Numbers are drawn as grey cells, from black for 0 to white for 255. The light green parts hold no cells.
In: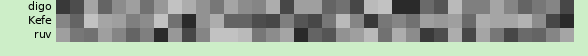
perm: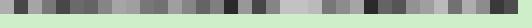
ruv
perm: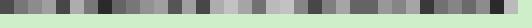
ruv
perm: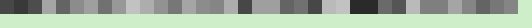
digo

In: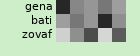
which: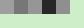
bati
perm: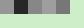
gena
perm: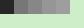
gena
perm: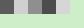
zovaf
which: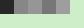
gena

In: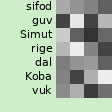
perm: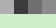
vuk
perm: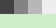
rige
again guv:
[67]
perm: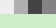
Koba
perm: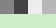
rige

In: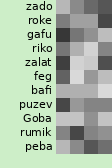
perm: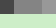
puzev
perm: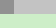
Goba
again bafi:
[176]
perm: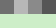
peba
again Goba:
[195]
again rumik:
[132]

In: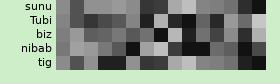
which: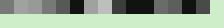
nibab
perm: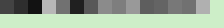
biz
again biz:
[113]
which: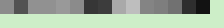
sunu

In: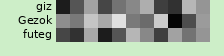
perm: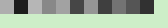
giz
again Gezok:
[121]

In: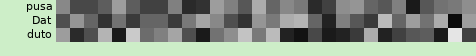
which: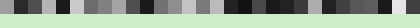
duto

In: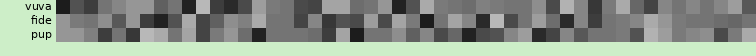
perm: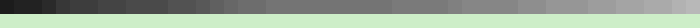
pup
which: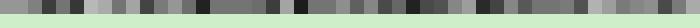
pup
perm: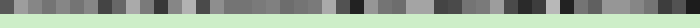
vuva
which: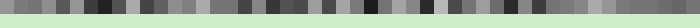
fide
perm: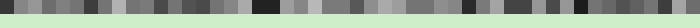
pup

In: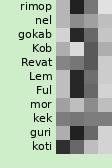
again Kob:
[174]
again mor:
[190]
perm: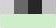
Ful
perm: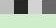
Ful
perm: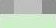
mor
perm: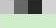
gokab
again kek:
[125]

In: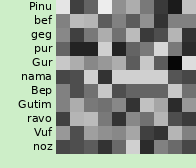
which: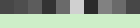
noz
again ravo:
[181]
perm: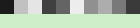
Pinu
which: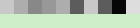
Gur
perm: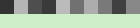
geg

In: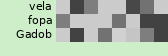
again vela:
[203]
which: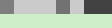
fopa
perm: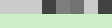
fopa
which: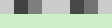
vela
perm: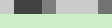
fopa
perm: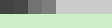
vela
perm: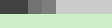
fopa

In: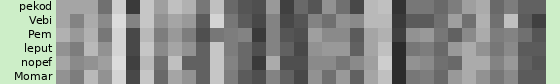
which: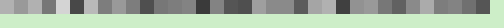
Pem

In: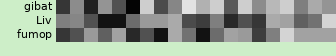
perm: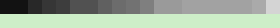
fumop
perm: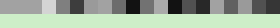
fumop
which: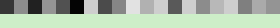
gibat
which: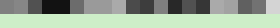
Liv

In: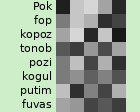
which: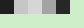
Pok
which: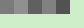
kogul
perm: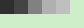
putim
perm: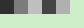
pozi
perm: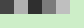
pozi
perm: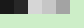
kopoz
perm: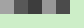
tonob

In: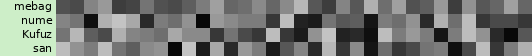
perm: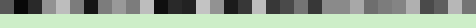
Kufuz
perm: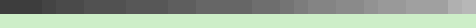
mebag
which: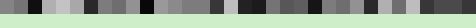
nume
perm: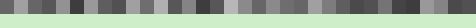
mebag
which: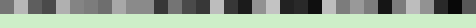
Kufuz
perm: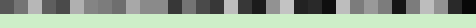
Kufuz
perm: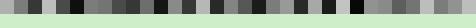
san

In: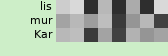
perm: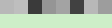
mur
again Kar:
[163]
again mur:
[184]
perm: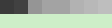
Kar
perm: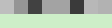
Kar
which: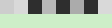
lis

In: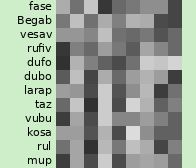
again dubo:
[157]
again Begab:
[172]
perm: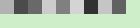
taz

